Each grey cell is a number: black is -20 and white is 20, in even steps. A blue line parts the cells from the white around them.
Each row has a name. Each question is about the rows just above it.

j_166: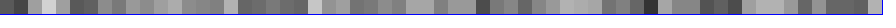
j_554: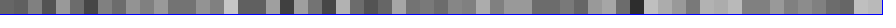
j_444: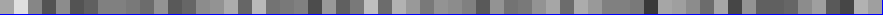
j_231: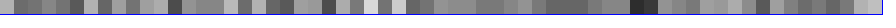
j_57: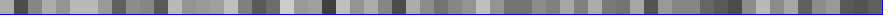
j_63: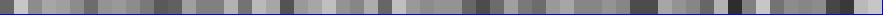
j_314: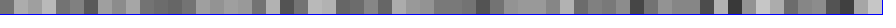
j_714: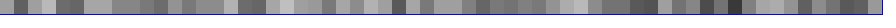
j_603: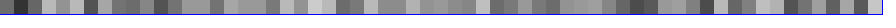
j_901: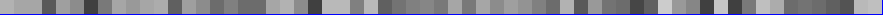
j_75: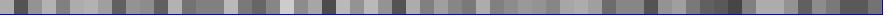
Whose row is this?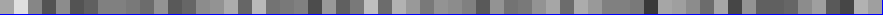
j_444
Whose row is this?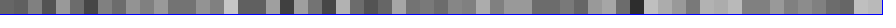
j_554
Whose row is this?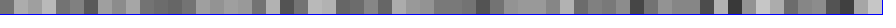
j_314
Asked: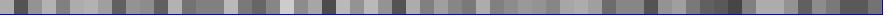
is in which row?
j_75

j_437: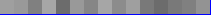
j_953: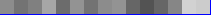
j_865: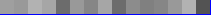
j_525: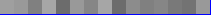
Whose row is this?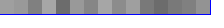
j_437
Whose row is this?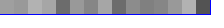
j_865

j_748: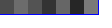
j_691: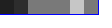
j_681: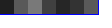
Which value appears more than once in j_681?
[-6]
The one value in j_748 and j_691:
[-1]
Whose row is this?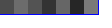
j_748
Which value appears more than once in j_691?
[-1]
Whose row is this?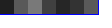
j_681

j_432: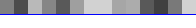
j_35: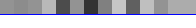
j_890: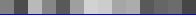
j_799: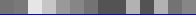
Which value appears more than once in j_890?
[-6]
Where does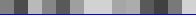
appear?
j_432
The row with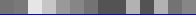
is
j_799

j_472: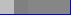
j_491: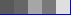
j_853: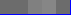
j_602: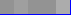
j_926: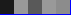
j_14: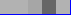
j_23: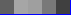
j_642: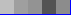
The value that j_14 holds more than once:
[8]
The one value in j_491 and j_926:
[-6]
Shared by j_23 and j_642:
[5]
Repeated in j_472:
[1]
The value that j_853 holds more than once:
[-3]
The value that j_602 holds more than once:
[3]

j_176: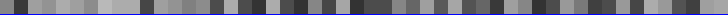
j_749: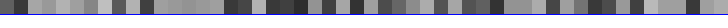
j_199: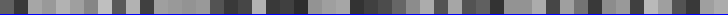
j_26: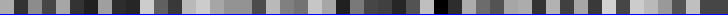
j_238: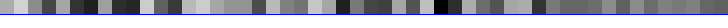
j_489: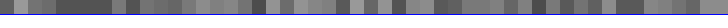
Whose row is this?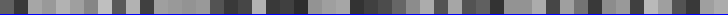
j_199
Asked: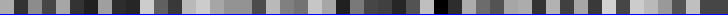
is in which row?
j_26
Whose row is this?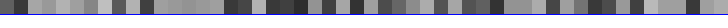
j_749
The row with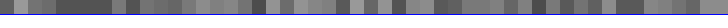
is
j_489

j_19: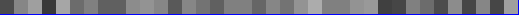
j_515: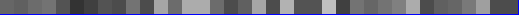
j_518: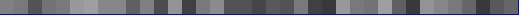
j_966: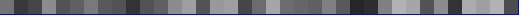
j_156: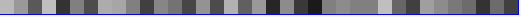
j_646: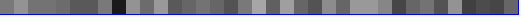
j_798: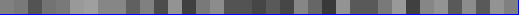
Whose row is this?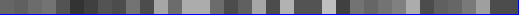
j_515
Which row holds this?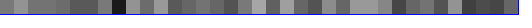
j_646

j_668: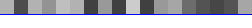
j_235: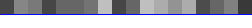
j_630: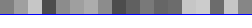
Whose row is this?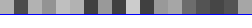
j_668
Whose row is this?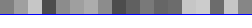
j_630
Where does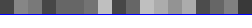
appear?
j_235

